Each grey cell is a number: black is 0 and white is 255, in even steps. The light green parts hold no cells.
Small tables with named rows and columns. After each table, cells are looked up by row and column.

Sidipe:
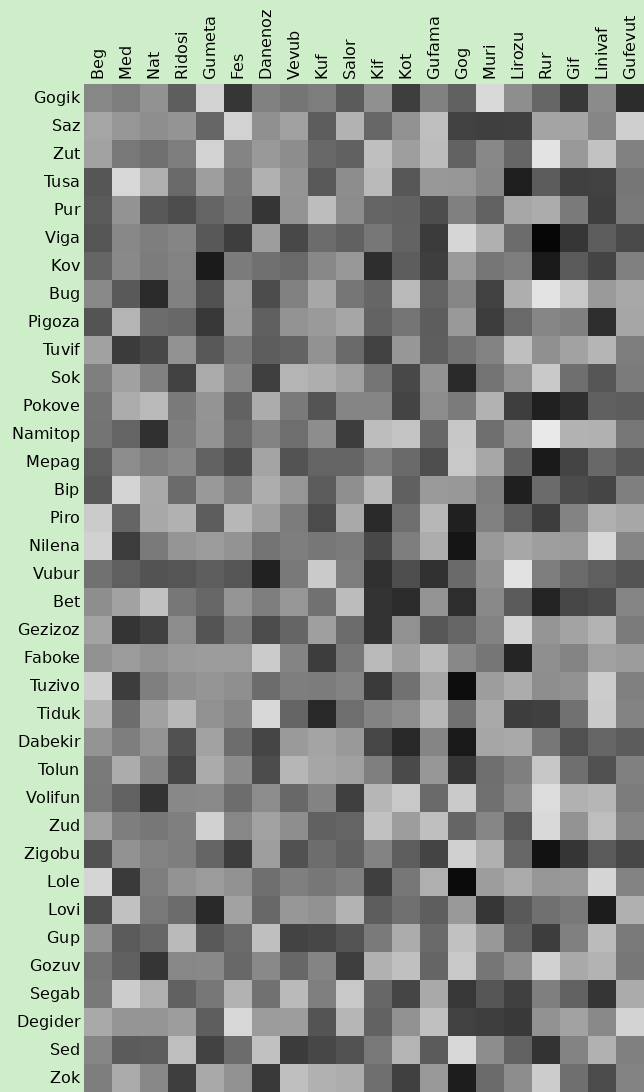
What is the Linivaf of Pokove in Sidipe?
96
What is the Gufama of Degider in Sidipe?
192
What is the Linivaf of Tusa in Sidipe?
65
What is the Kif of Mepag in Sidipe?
127
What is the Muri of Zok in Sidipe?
107
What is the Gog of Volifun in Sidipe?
202
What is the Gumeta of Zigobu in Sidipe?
101
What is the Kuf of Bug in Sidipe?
167
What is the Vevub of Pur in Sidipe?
147
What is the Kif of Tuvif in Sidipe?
65
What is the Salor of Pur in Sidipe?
140
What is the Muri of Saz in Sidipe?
63
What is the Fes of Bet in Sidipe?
149
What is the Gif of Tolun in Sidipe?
111
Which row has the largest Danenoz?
Tiduk

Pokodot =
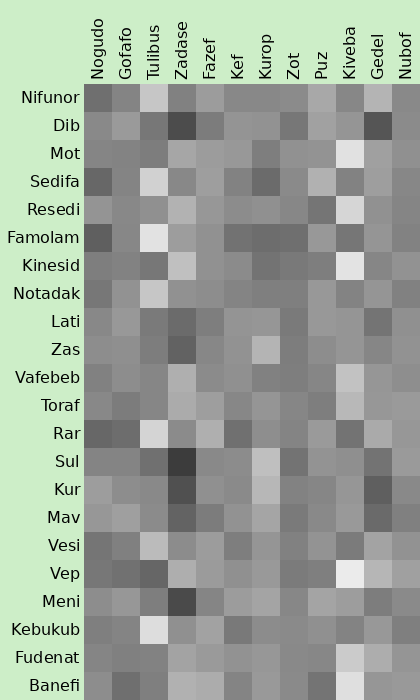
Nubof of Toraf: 154
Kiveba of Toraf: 184
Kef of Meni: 156
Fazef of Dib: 124
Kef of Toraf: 135
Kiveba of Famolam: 118
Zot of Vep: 123
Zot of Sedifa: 138
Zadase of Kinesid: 192
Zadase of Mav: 99
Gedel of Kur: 95
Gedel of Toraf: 151
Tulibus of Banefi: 127
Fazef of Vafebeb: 139

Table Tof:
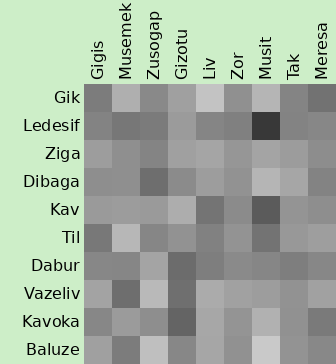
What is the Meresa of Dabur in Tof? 135
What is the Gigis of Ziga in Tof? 157
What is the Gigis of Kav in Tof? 154
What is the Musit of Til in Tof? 115
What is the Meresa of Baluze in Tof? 136
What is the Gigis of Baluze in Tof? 160
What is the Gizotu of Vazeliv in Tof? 111
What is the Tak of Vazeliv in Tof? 146
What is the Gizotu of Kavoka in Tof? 100
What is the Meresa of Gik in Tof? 114
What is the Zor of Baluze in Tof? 145
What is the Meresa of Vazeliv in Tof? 161
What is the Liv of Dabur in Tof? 126
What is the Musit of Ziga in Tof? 164
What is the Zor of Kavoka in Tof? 148
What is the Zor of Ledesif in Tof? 128
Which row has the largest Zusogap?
Baluze

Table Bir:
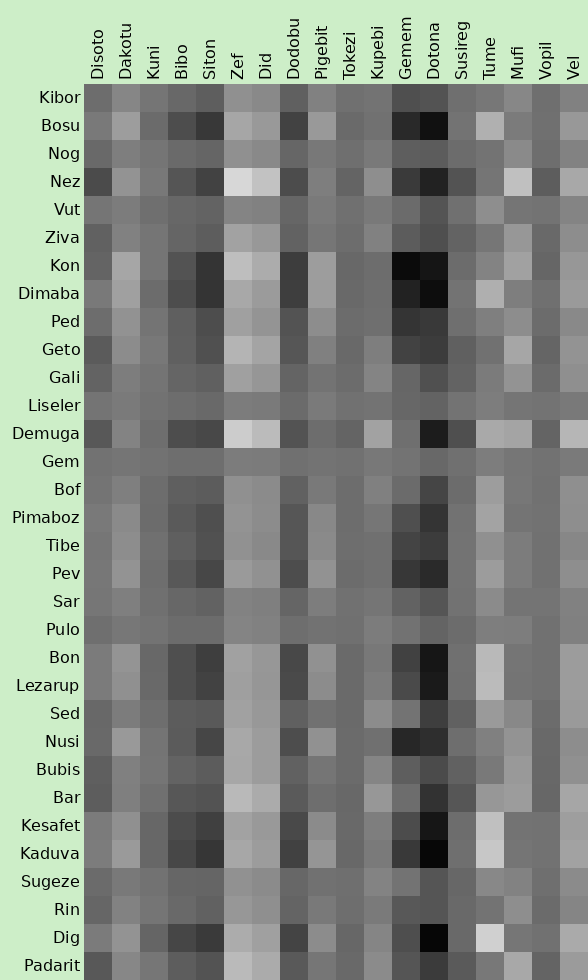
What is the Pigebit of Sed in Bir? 113
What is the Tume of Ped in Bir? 127
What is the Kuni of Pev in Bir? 110
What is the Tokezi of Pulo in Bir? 112
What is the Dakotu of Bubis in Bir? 128
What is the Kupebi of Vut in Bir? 121
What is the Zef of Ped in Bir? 160
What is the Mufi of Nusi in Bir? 147
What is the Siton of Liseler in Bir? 105
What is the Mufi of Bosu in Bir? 123
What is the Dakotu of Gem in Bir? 117
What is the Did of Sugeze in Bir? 139
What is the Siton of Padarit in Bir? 83
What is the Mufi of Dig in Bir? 118
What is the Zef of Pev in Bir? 154
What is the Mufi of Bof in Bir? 119
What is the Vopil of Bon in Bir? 113
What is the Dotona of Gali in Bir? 80
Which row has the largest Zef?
Nez

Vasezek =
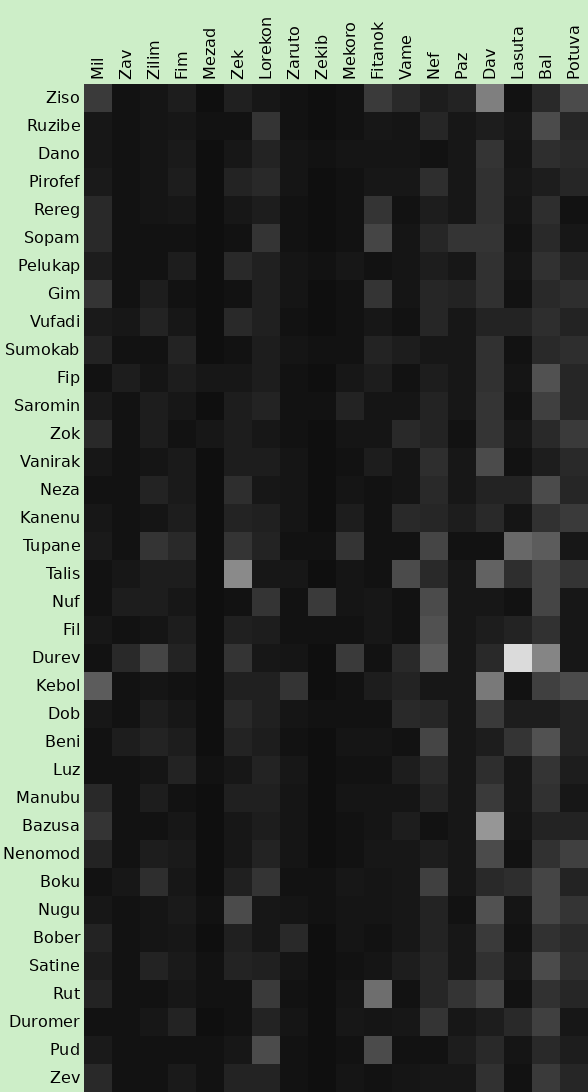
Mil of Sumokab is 35
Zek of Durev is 52
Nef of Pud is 18
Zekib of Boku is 18
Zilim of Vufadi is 35
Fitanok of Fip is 29
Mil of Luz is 18
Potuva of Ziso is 75
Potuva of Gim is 46
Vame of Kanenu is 41
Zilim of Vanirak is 21
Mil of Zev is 41
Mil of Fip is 18
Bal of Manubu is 49

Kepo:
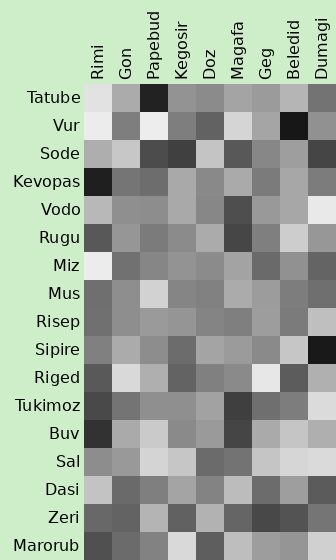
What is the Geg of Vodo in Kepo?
153
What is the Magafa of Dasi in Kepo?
188
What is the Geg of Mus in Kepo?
156
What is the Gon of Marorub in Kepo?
107
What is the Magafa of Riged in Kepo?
138
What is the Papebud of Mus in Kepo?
210
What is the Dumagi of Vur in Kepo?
145
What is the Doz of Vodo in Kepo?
135
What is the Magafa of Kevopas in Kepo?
170
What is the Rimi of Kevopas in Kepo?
31
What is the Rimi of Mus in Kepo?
111
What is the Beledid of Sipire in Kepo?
198

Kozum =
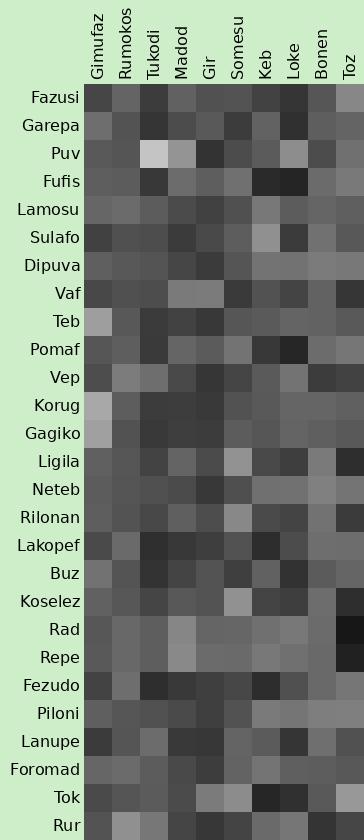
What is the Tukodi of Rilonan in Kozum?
72
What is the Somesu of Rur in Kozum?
68
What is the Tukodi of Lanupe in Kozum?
108
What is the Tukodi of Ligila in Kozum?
67
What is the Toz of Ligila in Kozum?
46
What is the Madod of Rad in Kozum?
134
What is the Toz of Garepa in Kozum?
100
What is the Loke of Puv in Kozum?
141
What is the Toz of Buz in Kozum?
101
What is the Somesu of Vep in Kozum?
69
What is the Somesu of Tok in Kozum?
140
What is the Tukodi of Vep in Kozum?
110
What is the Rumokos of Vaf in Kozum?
80
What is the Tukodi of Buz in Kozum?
51
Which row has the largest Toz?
Tok

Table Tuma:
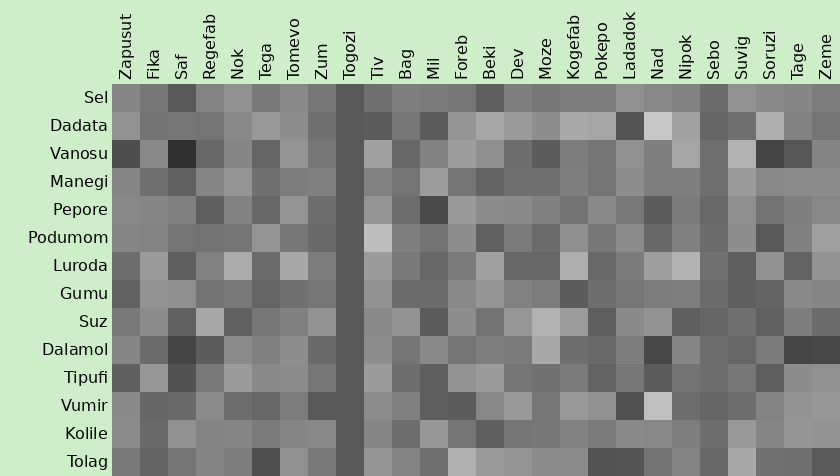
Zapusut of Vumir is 138
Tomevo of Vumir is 124
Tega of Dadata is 152
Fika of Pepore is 134
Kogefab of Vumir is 152
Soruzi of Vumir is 131
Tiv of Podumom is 189
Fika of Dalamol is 107
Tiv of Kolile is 134
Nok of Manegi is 148
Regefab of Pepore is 95
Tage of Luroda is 99

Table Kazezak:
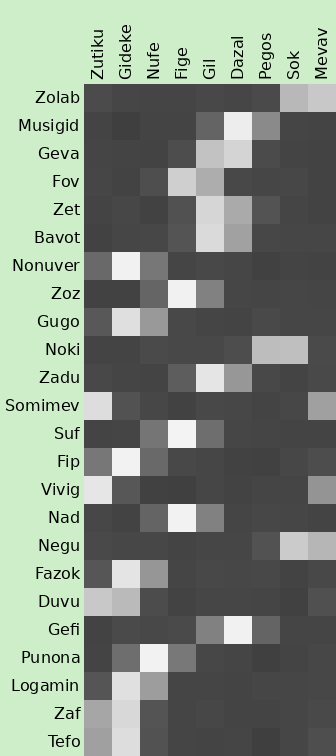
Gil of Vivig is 70
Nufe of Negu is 71
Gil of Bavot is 218
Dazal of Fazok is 71
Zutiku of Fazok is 86
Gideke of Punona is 110
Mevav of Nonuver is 67
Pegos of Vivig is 69
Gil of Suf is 110
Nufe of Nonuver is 119
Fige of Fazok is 69
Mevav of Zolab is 200
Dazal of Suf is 70
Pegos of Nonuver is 65
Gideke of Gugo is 223
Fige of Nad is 242
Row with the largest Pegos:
Noki

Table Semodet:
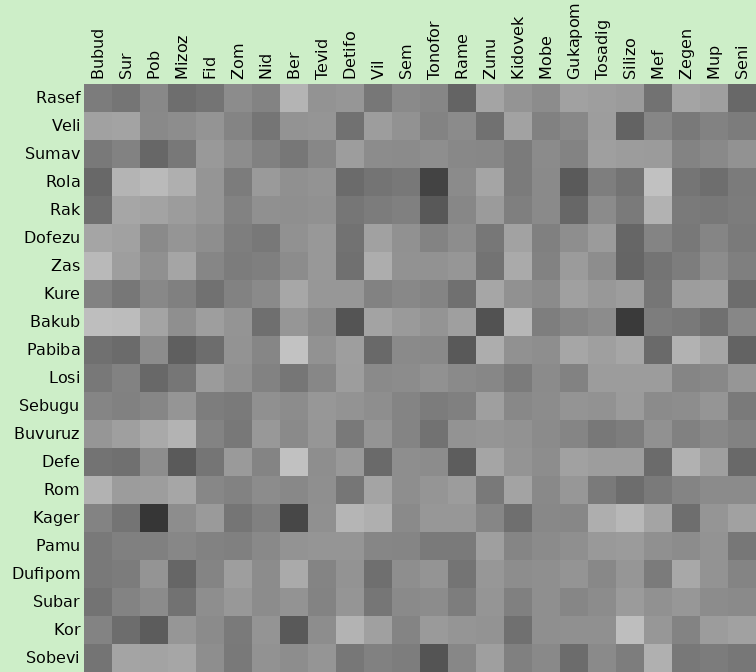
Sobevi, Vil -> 129
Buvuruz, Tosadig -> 120
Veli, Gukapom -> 136
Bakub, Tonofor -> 148
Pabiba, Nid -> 134
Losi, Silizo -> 156
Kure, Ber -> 167
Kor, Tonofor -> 154
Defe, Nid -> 132
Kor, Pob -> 92
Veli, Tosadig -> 157
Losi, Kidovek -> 123
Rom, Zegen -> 132
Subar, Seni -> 138

